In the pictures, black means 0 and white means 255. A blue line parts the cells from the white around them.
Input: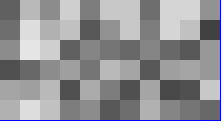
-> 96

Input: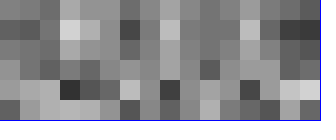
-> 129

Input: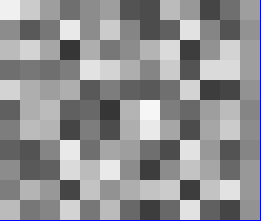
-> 240

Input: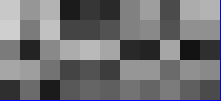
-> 200

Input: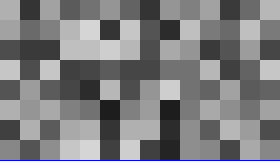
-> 176

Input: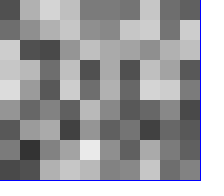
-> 80
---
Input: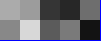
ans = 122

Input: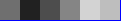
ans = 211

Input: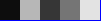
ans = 117

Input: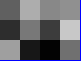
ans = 3

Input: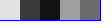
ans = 159

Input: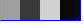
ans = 209

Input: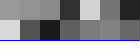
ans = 130

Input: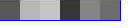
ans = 132
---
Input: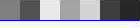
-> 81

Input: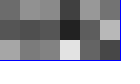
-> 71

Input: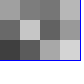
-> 98

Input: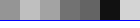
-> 114

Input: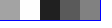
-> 129

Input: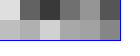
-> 98

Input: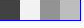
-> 189

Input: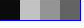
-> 148

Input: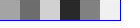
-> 129
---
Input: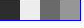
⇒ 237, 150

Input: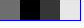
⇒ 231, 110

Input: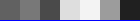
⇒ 243, 222

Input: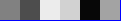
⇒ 236, 210

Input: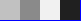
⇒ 241, 193

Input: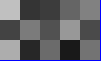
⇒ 192, 173

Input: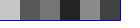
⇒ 198, 139

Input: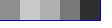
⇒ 201, 176

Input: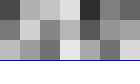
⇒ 230, 223
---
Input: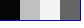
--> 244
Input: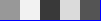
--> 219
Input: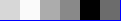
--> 1
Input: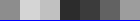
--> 98
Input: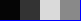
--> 218
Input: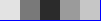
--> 155
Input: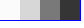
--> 121
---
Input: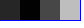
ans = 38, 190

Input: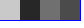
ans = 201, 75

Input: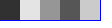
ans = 49, 203

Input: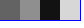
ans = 99, 215

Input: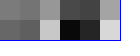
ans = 123, 216

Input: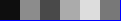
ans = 14, 120

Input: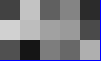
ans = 66, 175

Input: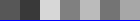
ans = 87, 167

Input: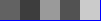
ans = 98, 203

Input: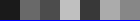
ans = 26, 135
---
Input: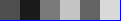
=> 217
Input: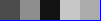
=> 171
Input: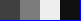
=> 15
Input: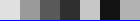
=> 178
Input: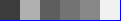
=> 240
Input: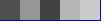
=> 203
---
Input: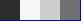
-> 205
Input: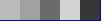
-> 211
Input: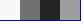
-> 36
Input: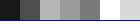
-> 254
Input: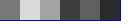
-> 95
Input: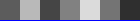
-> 116
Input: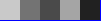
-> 165
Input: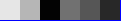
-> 86
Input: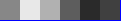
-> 42
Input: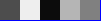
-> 181
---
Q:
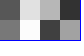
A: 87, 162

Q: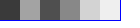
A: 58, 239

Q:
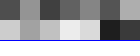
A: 78, 58

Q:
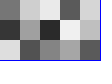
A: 118, 90

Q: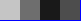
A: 197, 77

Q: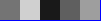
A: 116, 158

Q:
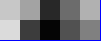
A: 199, 128

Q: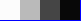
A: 252, 8

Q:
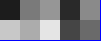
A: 28, 106
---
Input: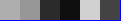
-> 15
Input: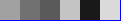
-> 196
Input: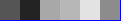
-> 183
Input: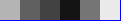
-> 20
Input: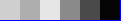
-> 138
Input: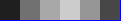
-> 204
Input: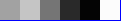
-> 41
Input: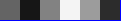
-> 244
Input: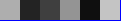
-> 148
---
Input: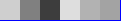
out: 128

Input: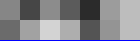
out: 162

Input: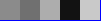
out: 112

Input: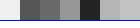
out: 85

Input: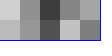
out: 151

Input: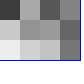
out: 209
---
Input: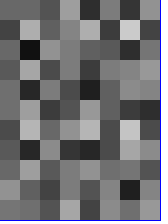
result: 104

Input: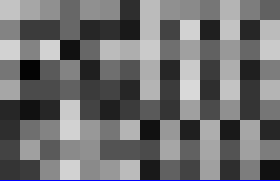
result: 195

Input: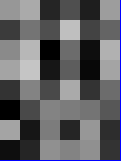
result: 151

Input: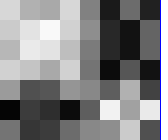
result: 215

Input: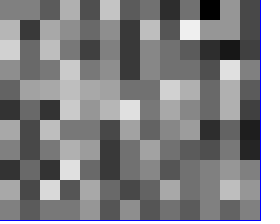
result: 128

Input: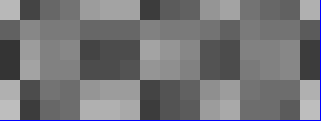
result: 184

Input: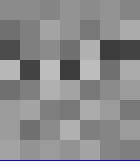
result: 139

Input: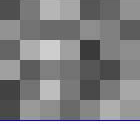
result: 79

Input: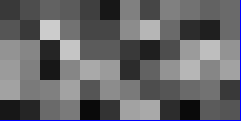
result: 57
